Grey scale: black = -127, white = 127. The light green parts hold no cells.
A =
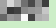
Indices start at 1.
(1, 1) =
35
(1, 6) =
13
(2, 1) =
31
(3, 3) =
15
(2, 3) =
-62
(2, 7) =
70

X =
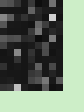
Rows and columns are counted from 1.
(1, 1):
-40
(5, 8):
-86
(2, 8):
-99
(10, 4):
-105
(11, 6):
-64
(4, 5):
-108
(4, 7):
-65
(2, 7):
-99
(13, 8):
-110
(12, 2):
-97
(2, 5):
-28
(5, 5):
-69
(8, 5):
-76
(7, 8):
-104
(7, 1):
-61
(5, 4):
-105
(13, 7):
-38
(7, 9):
-105
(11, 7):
-102
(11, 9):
-103
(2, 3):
-104
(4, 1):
-40
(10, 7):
-104
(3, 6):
-91
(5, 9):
-96
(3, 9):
-107
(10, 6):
-31
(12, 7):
-7
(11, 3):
-104
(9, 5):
-86
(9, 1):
-105
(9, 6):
-105

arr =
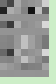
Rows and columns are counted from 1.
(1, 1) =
-17
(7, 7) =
-7
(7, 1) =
5
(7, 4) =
64
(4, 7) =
88
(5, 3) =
20
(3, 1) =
20
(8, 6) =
25
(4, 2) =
-69
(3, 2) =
20
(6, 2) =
3
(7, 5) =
32
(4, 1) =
-23
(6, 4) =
64
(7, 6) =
14
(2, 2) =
45
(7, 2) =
2
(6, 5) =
32
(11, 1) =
20
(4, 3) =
45
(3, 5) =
19
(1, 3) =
41
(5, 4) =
19
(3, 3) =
19

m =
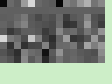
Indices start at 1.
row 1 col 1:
-117
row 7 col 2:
-77
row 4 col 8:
-52
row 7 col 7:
2
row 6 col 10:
29
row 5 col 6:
-39
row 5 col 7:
-68
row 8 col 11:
-26
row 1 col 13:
48
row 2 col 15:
-32
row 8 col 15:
11
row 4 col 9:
-19
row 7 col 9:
-22
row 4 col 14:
-42
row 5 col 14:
-31
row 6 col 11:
-74
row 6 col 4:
-50
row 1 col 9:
-121
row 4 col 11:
-72
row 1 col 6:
-23
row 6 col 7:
-59
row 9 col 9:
-11
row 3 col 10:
-67
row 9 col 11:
-23
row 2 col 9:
-31
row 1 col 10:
2
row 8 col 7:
-109
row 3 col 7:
-40
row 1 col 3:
-34
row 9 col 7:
-87
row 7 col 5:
-56
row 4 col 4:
3
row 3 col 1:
-33
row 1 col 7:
-31
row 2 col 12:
-31
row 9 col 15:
-4

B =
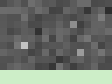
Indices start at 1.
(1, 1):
-51
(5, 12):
-52
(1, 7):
-41
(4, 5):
-53
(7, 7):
-43
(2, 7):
-28
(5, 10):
-26
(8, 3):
-36
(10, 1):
-47
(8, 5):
-58
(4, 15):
-27
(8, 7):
-23
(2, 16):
-81
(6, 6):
-43
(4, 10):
-43
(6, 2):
-35
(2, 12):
-45
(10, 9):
-15
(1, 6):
-27
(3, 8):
-47
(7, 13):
-43
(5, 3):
-46
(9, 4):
-47
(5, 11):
-41
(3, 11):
-54
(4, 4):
-33
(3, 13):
-37
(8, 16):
-36
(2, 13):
-72
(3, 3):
-45
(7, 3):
-10
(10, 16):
-51
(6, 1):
-33

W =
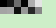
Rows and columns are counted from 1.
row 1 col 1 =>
-127
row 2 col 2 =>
40

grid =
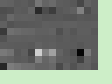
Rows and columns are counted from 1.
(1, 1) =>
-28
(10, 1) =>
-89
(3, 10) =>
-42
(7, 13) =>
-35
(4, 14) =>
-33
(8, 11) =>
-47
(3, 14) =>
-39
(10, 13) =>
-30
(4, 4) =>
-39
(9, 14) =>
-36
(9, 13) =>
-28
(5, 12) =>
-33
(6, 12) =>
-35
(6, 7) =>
-35
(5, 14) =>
-39
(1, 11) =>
-39
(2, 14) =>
-36
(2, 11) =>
-31
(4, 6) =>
-37
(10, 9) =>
-53
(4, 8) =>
-33
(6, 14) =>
-36
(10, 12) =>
-32
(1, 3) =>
-37
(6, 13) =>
-35
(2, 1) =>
-49
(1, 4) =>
-35
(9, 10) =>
-36
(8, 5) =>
-58
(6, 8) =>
-34
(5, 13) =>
-33
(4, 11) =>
-31
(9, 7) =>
-26
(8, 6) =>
78
